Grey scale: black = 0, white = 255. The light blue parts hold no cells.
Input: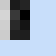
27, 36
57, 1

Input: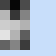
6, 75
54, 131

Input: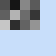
21, 135
179, 108

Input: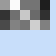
250, 117
112, 200

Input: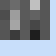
107, 90
157, 90

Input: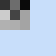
109, 10
68, 163

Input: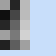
37, 186
70, 187

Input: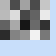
76, 162
220, 71
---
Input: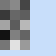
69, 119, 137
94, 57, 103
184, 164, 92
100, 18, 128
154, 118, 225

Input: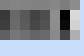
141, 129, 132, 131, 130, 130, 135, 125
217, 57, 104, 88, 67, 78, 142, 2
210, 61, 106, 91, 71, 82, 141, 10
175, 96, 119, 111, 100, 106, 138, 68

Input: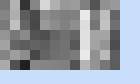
153, 120, 179, 52, 133, 215, 176, 152, 155, 128, 84, 145
101, 133, 174, 92, 74, 142, 132, 126, 128, 233, 127, 190
112, 122, 192, 101, 72, 153, 140, 129, 142, 221, 117, 194
84, 148, 120, 138, 84, 79, 100, 112, 101, 225, 164, 164
77, 163, 101, 93, 99, 94, 108, 114, 88, 225, 163, 149
93, 133, 158, 141, 71, 100, 111, 115, 123, 233, 145, 186
93, 170, 80, 32, 136, 133, 131, 128, 83, 181, 147, 118

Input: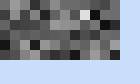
109, 110, 154, 129, 49, 96, 138, 108, 107, 101, 83, 72
109, 62, 141, 67, 130, 34, 98, 138, 81, 223, 16, 111
43, 99, 62, 67, 70, 92, 152, 144, 140, 90, 118, 16
103, 64, 100, 89, 97, 88, 92, 95, 43, 77, 59, 107
157, 21, 90, 154, 27, 148, 127, 90, 110, 98, 138, 97
36, 68, 80, 130, 151, 76, 49, 65, 22, 109, 154, 113

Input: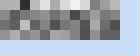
185, 177, 178, 46, 188, 226, 172, 217, 241, 216, 127, 158
131, 137, 93, 121, 134, 144, 115, 137, 73, 122, 158, 120
79, 112, 95, 191, 97, 133, 81, 118, 131, 84, 171, 110
97, 145, 173, 132, 147, 105, 166, 160, 130, 81, 143, 98

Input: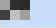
42, 163, 47
159, 64, 192

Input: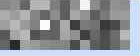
141, 134, 144, 103, 181, 183, 124, 94, 144, 242, 140, 106, 147
155, 172, 158, 180, 132, 100, 141, 93, 167, 145, 93, 121, 154
131, 157, 184, 155, 130, 251, 98, 172, 60, 122, 115, 56, 74
183, 89, 165, 185, 82, 101, 98, 165, 145, 63, 104, 76, 109
136, 100, 42, 162, 153, 138, 133, 133, 74, 157, 93, 78, 104

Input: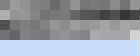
148, 130, 156, 147, 130, 126, 104, 123, 147, 117, 121, 116, 140, 115
69, 174, 147, 150, 133, 114, 119, 122, 101, 86, 82, 65, 79, 54
160, 81, 117, 126, 119, 130, 151, 141, 157, 150, 153, 165, 151, 164
209, 114, 101, 129, 124, 121, 142, 148, 139, 133, 169, 167, 165, 166
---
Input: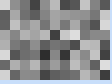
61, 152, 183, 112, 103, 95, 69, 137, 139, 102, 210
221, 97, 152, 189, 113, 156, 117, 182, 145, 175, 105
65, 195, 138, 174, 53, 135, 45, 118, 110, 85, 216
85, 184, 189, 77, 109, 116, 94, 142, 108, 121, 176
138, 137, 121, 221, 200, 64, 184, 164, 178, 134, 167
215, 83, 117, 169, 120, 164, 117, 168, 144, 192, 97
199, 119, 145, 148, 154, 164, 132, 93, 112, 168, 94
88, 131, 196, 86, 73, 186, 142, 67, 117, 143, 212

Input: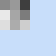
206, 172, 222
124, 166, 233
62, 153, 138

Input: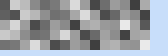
234, 147, 150, 178, 170, 63, 137, 157, 103, 76, 160, 219, 164, 120, 114
171, 165, 66, 141, 162, 106, 75, 157, 215, 165, 116, 111, 141, 186, 201
88, 165, 233, 148, 153, 176, 167, 65, 138, 157, 108, 75, 157, 214, 166
67, 138, 159, 104, 76, 159, 219, 167, 120, 112, 143, 183, 203, 82, 96
171, 63, 140, 156, 110, 71, 157, 218, 163, 121, 108, 138, 187, 205, 88

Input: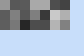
129, 180, 76, 77, 38, 120, 94
176, 201, 57, 127, 86, 128, 92
67, 78, 169, 169, 90, 88, 151

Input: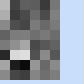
125, 111, 133, 62, 70, 137
138, 105, 150, 11, 28, 165
87, 138, 81, 222, 217, 40
98, 88, 73, 167, 144, 122
108, 121, 111, 125, 124, 98
122, 105, 123, 70, 78, 137
128, 75, 106, 74, 59, 174
119, 58, 93, 95, 66, 186

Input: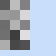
80, 72, 173
223, 61, 112
131, 179, 109
215, 150, 154
129, 189, 89
